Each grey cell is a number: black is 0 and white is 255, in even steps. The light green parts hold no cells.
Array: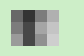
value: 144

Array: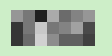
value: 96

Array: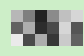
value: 202

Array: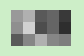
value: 134

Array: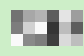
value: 218

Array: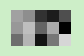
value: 119

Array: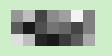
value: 91

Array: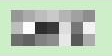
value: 88
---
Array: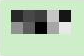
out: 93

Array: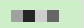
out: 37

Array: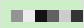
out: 235

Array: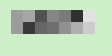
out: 57

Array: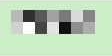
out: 255

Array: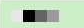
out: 2

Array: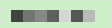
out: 116

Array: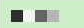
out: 244

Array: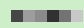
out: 157
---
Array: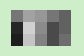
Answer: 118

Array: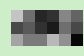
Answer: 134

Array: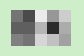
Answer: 151

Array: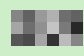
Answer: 110

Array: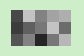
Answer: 163

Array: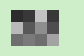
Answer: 194

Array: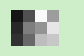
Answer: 250

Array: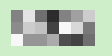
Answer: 160

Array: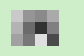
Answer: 138
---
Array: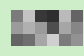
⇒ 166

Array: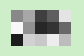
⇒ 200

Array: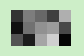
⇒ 165

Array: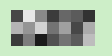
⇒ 27

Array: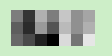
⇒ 33

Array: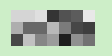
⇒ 134
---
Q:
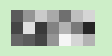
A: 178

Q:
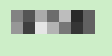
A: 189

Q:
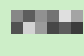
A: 115

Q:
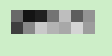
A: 190

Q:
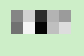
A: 45

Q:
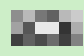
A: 232
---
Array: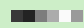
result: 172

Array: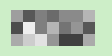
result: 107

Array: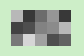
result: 150

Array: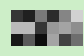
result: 44

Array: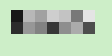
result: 206

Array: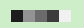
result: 59

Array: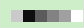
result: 130

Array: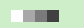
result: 64

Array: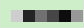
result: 70
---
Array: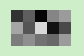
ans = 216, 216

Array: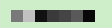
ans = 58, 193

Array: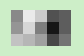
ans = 126, 234

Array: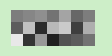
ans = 184, 232

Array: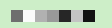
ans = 153, 251

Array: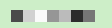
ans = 150, 250

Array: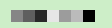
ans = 230, 230

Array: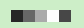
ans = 170, 253
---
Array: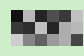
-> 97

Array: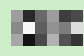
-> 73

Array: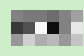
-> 173

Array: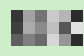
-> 106

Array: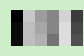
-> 177

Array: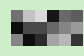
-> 43

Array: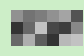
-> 93

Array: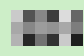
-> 114

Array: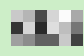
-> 97
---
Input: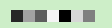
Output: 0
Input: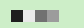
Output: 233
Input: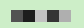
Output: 194
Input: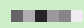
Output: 154
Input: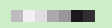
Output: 150
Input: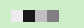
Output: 24
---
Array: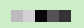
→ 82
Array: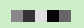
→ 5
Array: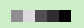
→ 46
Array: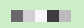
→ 61
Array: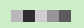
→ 149
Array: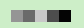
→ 77
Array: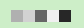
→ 240
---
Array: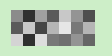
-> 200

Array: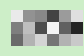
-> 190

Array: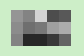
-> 111

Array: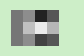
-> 192

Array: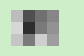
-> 46

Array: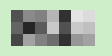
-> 38

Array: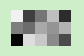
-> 108

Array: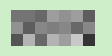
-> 93
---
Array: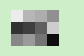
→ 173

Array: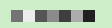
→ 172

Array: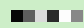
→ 253

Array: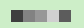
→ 208

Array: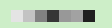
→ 162

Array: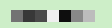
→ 136

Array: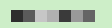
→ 153

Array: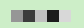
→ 28

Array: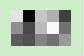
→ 176

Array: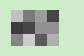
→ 156
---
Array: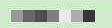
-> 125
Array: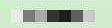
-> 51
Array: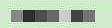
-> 103
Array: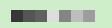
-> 222
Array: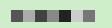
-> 137
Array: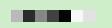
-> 66
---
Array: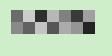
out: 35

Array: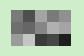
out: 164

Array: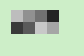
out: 165

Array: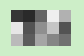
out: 83

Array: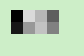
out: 129

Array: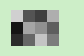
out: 94
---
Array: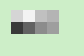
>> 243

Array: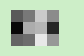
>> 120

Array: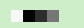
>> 5

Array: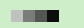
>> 124

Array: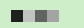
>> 195

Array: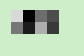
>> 4

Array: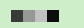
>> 151

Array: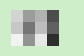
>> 156

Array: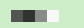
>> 50
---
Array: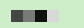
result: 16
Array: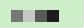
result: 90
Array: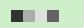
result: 224
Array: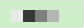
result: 127
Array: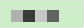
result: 198
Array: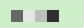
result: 190
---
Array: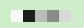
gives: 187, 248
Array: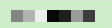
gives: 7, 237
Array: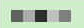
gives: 46, 192
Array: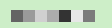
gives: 172, 231
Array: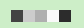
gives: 175, 249
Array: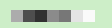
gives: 139, 250
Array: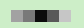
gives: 12, 198
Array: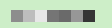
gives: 117, 231
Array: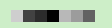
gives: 2, 206
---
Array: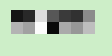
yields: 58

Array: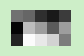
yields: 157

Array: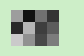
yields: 181

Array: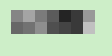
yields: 36

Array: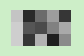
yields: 75

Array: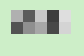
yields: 200
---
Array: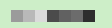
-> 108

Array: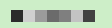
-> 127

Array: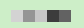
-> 149

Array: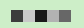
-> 103

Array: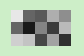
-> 132

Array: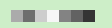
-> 131

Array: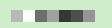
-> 149
